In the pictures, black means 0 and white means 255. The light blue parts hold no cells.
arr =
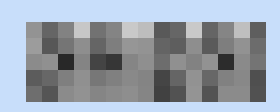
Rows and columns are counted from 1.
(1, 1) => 147
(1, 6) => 132
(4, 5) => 119
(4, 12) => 103
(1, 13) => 133
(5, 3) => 139
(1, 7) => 201
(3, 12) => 146
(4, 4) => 144
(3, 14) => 138
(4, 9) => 69
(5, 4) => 146
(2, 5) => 101
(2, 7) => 150
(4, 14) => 136
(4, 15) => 79
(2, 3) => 117
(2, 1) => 156
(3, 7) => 133
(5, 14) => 139
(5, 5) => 133
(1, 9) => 89
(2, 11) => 142

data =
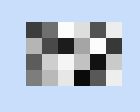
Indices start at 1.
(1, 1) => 61
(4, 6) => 238
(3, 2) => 206
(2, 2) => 73
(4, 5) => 88
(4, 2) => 185
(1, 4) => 222

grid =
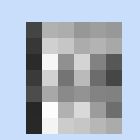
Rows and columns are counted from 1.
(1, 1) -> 68
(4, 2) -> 209
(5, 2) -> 168
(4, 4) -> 186
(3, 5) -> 130
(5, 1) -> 76
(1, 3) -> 173
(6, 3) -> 177
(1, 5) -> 158
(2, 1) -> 55

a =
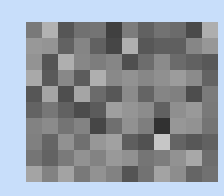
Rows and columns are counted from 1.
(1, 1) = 121
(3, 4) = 135
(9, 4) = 146
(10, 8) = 114
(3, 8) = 109
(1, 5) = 116
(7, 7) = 145
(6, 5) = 91
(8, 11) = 87
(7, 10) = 151
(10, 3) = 163
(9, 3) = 122
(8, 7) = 94
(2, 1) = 152
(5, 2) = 165
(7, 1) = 130
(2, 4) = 133
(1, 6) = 64
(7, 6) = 111
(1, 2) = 178
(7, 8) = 126
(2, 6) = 70
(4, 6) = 137
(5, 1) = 86
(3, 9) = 139
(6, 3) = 97
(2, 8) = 87
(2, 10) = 95
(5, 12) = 123
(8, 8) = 81
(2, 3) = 98
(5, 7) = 139
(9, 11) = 168
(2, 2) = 148
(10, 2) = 130

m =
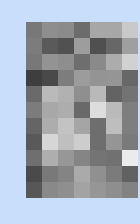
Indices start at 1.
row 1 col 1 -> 120
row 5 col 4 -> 143
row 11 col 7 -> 130
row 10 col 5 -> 144
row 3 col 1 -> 120
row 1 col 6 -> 167
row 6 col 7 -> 126
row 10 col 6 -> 123
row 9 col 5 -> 116
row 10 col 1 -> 74
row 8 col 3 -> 191
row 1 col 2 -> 142
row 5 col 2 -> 186
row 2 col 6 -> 103
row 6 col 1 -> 124
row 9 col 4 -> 133
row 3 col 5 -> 138
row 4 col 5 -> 148
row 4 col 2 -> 73
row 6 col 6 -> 186
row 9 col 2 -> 174
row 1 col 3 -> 139
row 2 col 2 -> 90
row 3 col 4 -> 110
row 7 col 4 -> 165

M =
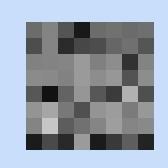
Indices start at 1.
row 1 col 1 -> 108
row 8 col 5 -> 27
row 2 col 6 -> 102
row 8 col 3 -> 41
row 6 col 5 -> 148
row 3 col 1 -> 129
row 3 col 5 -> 128
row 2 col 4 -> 71
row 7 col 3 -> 93
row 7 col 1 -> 132
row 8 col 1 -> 27
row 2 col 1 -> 77
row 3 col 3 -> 133
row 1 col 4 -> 25
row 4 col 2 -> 137
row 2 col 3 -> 43
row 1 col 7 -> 107
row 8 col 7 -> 94
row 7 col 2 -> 198
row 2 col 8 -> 85

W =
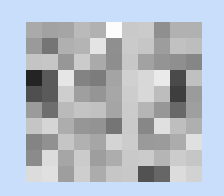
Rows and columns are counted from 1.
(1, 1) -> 170
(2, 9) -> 157
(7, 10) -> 190
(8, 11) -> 224
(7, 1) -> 197
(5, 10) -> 62
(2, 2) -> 117
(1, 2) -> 162
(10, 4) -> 206
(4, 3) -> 230
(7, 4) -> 150
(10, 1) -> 220
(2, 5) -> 228
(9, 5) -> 158
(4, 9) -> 234
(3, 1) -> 196
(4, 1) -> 36
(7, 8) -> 135
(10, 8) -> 82
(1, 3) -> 165
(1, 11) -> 177
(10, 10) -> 220
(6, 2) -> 110
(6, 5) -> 193
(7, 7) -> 202
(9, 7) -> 201
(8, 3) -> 197
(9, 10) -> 204
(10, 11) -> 210
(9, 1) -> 139
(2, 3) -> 176
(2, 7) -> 202
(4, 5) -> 124

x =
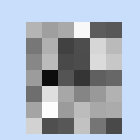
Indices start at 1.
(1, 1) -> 180
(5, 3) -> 167
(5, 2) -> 223
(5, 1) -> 110
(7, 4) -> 194
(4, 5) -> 96
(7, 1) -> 210
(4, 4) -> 53
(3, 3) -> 73
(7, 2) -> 79
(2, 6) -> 186
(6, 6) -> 171
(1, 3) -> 169

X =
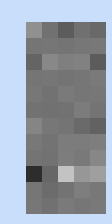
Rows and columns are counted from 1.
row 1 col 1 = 144
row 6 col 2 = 113
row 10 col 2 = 103
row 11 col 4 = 126
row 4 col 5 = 122
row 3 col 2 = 136
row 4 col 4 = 118
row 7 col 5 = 98
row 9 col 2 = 114
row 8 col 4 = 124
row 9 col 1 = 116
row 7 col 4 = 106
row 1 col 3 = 92
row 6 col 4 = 124
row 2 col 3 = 116
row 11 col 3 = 115
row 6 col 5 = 116
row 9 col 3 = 125
